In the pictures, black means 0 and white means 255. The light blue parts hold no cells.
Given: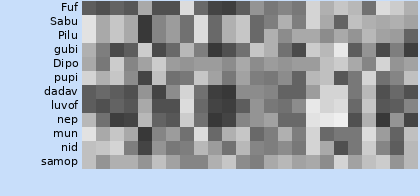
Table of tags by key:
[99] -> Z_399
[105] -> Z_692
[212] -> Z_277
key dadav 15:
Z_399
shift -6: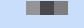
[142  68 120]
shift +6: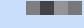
[132  74 154 126]
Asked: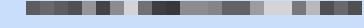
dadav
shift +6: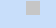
[204]
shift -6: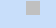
[186]

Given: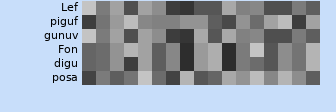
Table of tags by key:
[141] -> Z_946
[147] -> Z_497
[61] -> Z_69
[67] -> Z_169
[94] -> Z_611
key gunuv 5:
Z_946
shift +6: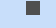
[85]

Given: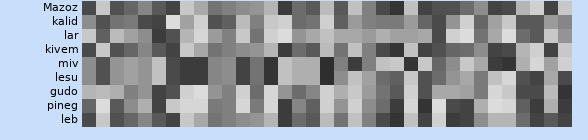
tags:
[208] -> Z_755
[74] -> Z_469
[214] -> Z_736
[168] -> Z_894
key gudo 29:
Z_736
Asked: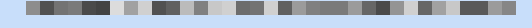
kalid
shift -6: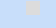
[214]
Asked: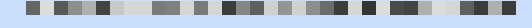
pineg
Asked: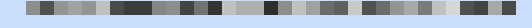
lesu
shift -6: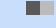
[ 83 181]

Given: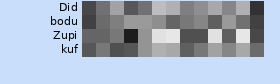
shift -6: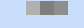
[170 121 136]
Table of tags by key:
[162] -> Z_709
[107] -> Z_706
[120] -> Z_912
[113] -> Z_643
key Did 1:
Z_643
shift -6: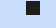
[23]

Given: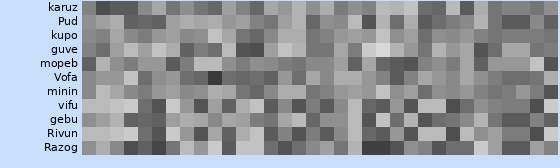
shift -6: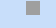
[153]
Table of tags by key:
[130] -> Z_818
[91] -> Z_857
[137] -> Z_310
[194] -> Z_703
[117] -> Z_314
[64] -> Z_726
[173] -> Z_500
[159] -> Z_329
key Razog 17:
Z_329
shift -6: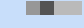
[145  78 180 180]
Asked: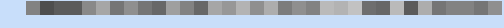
karuz
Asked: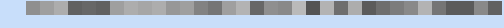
Pud
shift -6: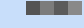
[ 78 118  85 131]
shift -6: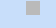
[180]

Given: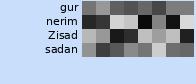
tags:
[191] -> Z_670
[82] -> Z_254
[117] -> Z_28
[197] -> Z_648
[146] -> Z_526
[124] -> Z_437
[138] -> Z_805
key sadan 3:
Z_805
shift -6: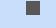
[82]

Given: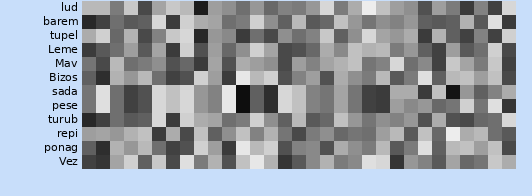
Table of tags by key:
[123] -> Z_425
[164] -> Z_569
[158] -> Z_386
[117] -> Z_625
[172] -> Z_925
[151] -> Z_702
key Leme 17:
Z_925
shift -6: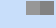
[145 124]
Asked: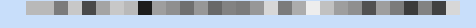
lud
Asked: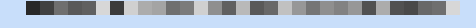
turub

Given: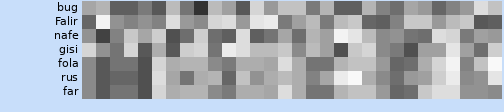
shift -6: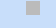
[181]
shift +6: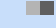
[186 101]

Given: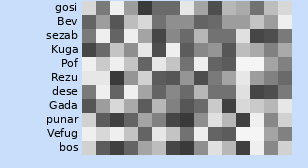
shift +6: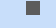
[98]
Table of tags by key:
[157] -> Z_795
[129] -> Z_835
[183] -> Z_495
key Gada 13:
Z_495
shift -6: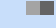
[158  94]
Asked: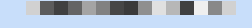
punar

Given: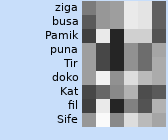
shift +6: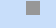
[157]
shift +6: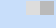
[227 192]
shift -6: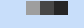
[152  65  31]
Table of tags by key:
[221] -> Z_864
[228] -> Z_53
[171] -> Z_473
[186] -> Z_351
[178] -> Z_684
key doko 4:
Z_351
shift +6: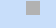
[184]

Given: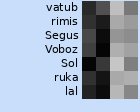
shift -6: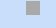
[163]
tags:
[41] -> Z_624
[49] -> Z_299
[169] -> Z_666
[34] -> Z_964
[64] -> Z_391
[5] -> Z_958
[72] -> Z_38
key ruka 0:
Z_299
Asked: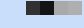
ruka
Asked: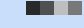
vatub

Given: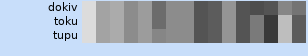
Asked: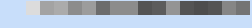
dokiv
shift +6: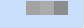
[169 177 146]
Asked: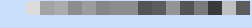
tupu
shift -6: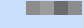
[134 150 102 134]

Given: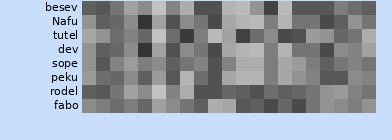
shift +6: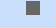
[109]
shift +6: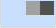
[167  87]
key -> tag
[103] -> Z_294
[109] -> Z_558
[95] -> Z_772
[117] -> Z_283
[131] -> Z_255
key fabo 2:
Z_558
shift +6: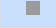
[161]
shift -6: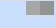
[161 141]

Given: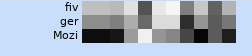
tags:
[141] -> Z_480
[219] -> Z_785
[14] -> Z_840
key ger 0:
Z_480
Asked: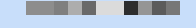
ger
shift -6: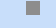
[135]
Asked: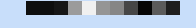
Mozi
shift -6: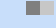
[121 193]
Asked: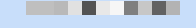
fiv

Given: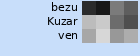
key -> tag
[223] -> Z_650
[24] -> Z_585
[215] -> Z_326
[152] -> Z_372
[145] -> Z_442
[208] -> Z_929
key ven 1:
Z_326
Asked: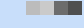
Kuzar
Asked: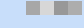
ven
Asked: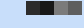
bezu

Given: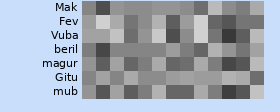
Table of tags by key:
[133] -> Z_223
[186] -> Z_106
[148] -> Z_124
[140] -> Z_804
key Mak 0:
Z_223
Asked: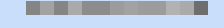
Gitu
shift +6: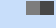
[131  77]
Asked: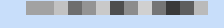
Vuba
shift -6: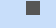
[80]
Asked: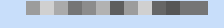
Fev

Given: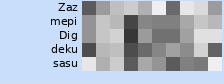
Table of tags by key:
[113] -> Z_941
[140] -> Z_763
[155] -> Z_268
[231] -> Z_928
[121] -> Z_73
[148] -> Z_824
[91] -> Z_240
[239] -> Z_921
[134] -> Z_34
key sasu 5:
Z_824
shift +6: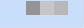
[154 204 190]
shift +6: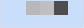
[190 197  83]
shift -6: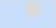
[212]

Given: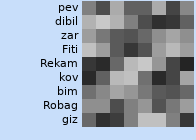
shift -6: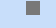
[114]
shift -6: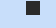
[36]
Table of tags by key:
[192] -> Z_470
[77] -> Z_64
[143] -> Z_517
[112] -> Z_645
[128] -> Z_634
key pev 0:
Z_634
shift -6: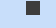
[55]

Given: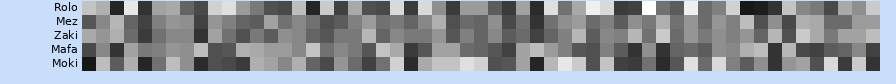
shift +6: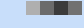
[181 113  65 119]
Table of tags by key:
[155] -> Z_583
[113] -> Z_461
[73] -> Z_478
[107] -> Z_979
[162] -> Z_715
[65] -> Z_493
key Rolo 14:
Z_478
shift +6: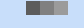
[ 98 134 161]
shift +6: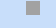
[168]

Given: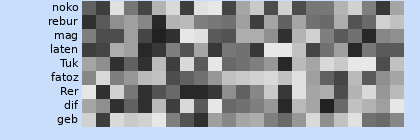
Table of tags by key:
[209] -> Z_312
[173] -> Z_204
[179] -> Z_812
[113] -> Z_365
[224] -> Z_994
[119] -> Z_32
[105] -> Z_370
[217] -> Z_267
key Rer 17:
Z_204
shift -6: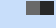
[99 34]
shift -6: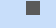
[84]
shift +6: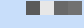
[ 96 237 111 119]
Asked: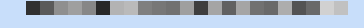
rebur
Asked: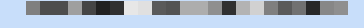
mag

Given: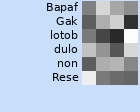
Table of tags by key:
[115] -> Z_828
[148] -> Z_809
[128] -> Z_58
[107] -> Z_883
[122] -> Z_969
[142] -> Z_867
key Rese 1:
Z_969
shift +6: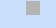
[187]
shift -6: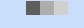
[ 87 168 202]
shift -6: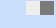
[232 116]
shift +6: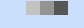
[200 154  92]

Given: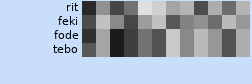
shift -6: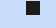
[21]
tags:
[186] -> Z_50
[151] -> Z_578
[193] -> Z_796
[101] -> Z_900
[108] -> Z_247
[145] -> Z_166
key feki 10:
Z_50
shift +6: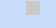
[207]

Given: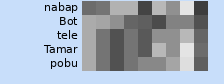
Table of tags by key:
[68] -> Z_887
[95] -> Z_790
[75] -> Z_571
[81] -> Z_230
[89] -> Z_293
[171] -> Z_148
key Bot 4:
Z_790
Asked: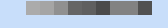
Bot
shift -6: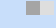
[159 216]
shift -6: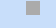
[165]
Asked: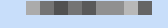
tele
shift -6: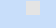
[222]

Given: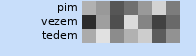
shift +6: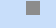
[146]
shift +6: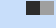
[ 50 165]
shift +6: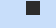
[50]

